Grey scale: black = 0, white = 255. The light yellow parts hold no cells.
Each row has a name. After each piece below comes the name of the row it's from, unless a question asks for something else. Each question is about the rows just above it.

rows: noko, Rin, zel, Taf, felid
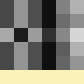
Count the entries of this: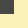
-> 1
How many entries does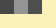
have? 3
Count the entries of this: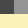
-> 2

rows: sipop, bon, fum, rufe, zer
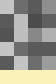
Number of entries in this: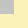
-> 1
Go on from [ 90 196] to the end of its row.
[109 156]
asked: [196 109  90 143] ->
sipop
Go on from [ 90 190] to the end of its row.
[76 96]
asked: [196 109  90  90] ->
rufe

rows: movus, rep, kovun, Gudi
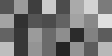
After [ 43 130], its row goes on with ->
[92]
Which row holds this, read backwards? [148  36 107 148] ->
Gudi
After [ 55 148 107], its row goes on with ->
[ 36 148  92 184]
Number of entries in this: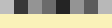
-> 8

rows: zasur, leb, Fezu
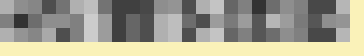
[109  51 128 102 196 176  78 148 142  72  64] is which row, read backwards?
zasur
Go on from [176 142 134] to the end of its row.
[ 78 115 176 190 115  64  64  72 142 148  78 176 196 102 128  51 109 142
 128  72  72 182]
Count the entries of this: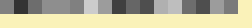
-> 17
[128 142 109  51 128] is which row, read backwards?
zasur

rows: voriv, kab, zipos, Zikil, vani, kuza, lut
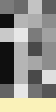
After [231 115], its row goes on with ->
[86]
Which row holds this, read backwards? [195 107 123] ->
voriv
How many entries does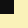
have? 1
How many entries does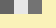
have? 3
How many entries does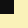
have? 1

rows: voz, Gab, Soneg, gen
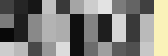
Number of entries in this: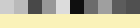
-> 10
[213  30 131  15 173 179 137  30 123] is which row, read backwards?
Gab
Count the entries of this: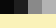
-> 4

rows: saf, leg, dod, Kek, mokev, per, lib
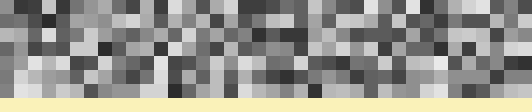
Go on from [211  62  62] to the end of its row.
[ 77 110  97 197 136  91  77 226 143  83 226  50 110 177 211 226  91 130
  77]
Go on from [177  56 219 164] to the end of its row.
[110  70 183  91 110 143 136  70 197 164 211 149 203  62 164 103 103  50
 171  62 197 136 211 219]
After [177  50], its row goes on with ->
[183 189 171  97 189 149 143 211 226 130  70  91 157 189 197]

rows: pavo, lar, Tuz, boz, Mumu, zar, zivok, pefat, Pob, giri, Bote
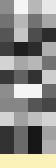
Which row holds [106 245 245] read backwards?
zivok
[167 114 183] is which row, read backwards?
lar

